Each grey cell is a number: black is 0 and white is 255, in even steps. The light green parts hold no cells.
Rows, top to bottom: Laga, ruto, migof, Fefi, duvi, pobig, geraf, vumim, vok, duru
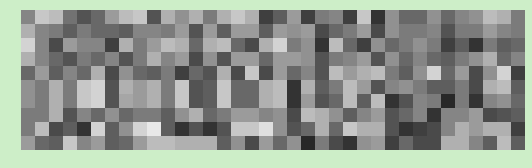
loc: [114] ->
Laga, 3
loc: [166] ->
geraf, 7
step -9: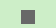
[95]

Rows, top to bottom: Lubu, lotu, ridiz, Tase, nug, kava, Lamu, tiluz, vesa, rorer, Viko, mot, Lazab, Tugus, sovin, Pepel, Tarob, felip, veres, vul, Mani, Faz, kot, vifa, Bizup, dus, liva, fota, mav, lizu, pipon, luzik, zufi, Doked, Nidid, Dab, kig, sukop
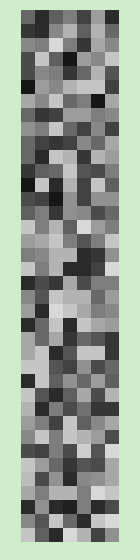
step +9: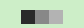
[ 51 145 188]
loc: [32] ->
Dab, 3
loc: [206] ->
luzik, 4
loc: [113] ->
mav, 4
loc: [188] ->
Doked, 0

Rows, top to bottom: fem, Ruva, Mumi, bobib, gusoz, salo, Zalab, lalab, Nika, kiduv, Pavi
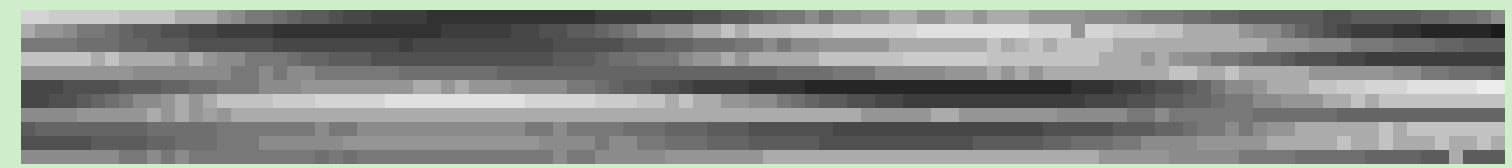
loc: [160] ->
lalab, 13
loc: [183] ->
Mumi, 71
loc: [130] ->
fem, 79

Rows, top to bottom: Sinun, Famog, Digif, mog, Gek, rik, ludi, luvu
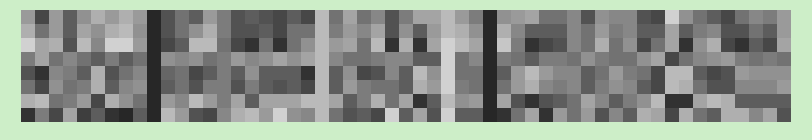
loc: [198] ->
Digif, 34
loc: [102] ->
Gek, 10
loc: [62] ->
luvu, 4

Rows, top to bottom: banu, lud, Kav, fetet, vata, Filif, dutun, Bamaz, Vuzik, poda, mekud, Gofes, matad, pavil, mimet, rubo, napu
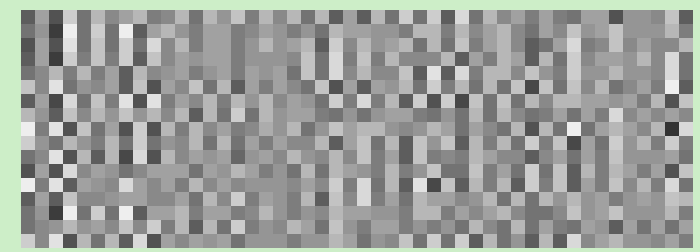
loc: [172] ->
Vuzik, 17
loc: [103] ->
mekud, 15

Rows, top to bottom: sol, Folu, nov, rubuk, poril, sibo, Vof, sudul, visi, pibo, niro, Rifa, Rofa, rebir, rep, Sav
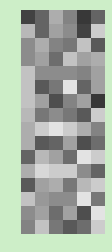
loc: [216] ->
Rifa, 1
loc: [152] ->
rebir, 1
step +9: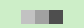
[203 170  87]

